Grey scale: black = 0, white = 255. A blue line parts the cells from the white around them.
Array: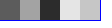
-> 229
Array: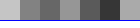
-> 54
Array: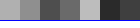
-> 42
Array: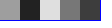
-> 119
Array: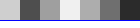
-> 111
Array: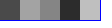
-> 44
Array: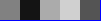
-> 208
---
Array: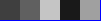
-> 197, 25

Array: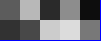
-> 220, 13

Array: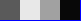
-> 232, 8

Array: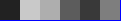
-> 201, 34

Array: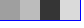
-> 218, 53

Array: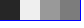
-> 239, 38

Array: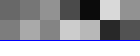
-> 217, 11
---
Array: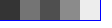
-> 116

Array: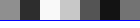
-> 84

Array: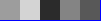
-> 132

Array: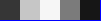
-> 123

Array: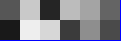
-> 59

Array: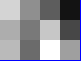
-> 93

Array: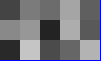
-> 68

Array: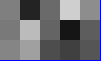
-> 64
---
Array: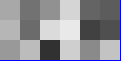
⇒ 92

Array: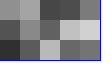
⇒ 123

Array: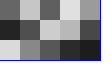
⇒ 155

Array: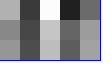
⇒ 107

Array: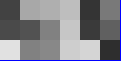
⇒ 121

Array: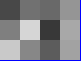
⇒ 149

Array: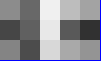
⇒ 163

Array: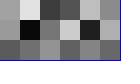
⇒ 139
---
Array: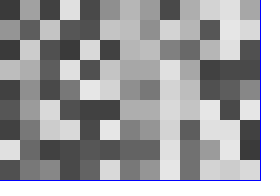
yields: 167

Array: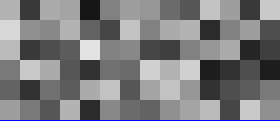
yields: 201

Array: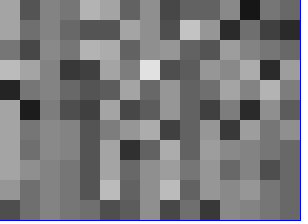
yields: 104

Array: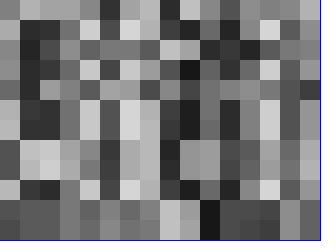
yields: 178

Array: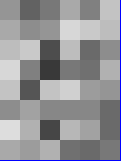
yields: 195
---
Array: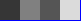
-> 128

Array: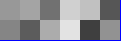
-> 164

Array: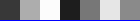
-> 173

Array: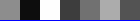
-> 13

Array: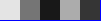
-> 117

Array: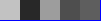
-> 40

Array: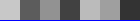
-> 92

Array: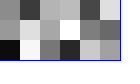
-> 59
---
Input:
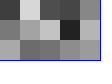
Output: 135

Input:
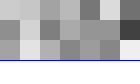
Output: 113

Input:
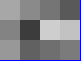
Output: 89

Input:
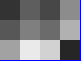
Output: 140

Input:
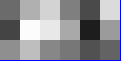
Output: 219

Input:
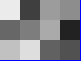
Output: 141

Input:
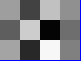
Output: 144

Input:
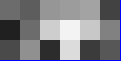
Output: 66

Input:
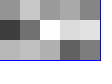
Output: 133

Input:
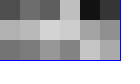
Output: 53
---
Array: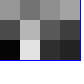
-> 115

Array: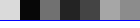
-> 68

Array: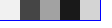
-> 162

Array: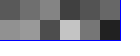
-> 64

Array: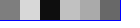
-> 193

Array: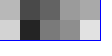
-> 99

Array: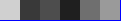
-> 31

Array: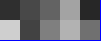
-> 99
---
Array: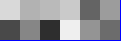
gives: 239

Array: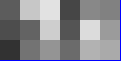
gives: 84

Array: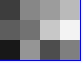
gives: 114

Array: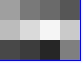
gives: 218

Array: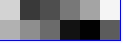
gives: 18

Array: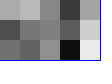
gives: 127

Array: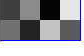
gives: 35

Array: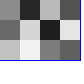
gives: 214

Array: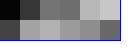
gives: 155
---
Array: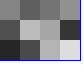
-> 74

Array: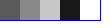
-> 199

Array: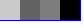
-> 98

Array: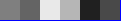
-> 182

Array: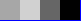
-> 209

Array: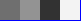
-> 147

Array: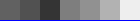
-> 145
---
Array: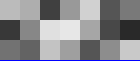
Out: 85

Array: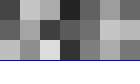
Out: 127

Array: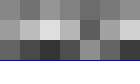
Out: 142

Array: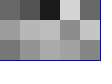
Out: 170

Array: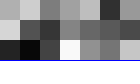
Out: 145

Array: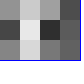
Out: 216
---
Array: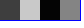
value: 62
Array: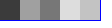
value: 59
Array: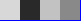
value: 216
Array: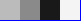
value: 187
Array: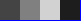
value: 68
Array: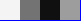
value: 244
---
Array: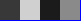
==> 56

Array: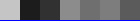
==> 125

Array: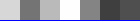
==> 186

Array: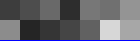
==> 148

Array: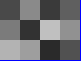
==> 158

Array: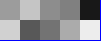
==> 197

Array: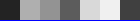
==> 175

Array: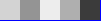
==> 175

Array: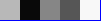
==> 134

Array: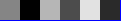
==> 133
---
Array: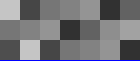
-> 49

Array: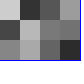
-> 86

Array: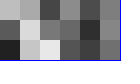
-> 76

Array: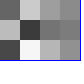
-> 158

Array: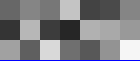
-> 74

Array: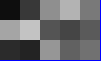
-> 179
